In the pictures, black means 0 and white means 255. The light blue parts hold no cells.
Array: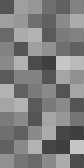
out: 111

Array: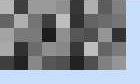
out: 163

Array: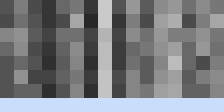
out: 83

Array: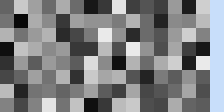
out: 71

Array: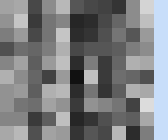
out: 146
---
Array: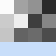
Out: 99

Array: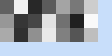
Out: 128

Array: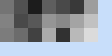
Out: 49

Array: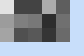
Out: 88

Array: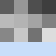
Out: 199

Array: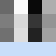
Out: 221

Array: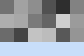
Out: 188

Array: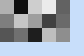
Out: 30
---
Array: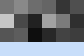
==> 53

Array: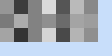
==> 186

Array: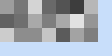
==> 61

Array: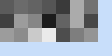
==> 171

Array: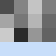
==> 196

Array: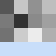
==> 145

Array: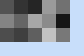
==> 154

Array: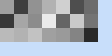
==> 78
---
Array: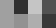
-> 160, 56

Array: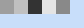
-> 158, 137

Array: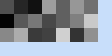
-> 80, 144

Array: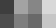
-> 62, 198

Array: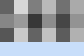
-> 99, 177

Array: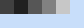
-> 64, 199
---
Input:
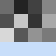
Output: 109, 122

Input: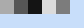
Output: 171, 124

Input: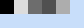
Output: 0, 173

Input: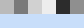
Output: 186, 143

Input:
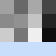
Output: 161, 14

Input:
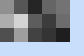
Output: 144, 30

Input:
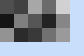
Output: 78, 154

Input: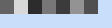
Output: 99, 79

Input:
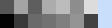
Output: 86, 65

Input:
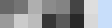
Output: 103, 216
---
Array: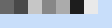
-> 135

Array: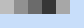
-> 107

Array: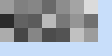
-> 186

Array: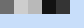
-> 185

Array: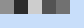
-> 205

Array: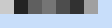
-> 117

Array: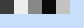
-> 136

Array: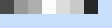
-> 251

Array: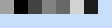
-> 130
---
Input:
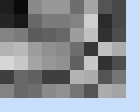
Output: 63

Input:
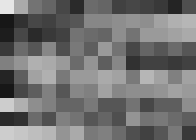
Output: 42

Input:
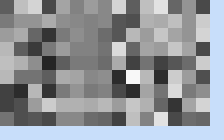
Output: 65

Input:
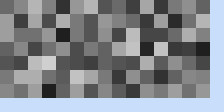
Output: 121

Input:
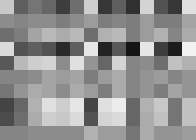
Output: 76

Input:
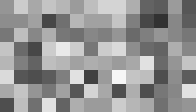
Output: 168

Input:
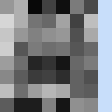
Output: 190

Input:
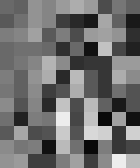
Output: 139

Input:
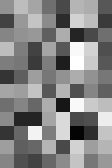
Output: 158
